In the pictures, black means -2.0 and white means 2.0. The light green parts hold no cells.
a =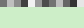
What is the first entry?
-0.2
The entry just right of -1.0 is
1.8

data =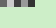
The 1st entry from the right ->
-1.2
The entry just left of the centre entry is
1.2
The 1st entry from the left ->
-0.4

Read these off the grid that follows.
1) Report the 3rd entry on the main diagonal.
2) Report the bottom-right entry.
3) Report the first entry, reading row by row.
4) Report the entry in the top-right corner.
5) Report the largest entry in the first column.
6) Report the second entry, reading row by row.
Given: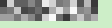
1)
-0.1
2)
0.7
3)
-1.1
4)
-1.1
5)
0.5
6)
1.3

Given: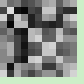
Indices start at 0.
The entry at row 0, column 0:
0.7
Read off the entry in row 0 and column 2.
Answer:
-0.1
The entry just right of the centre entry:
-0.5
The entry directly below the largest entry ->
-1.3
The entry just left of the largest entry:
-0.9
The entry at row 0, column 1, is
-0.3
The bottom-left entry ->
1.3
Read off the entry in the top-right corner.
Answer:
0.7
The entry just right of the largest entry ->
-1.7
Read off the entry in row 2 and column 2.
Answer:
1.1
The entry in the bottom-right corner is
1.3
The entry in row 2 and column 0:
1.3
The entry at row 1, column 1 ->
1.5

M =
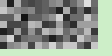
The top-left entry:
0.7
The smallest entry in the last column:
-1.1
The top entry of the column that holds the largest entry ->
1.5
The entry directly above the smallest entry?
-0.1
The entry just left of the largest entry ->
0.3
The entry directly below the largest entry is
-1.3
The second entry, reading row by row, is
-1.5
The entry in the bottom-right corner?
1.1
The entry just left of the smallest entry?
0.7
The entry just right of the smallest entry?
-0.5
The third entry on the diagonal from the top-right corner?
-0.3
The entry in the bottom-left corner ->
-1.3
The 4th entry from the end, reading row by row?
1.1
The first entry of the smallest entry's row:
-0.5
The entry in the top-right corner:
-0.3
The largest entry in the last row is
1.3
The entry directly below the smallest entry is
-0.7
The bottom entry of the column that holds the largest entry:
-1.1
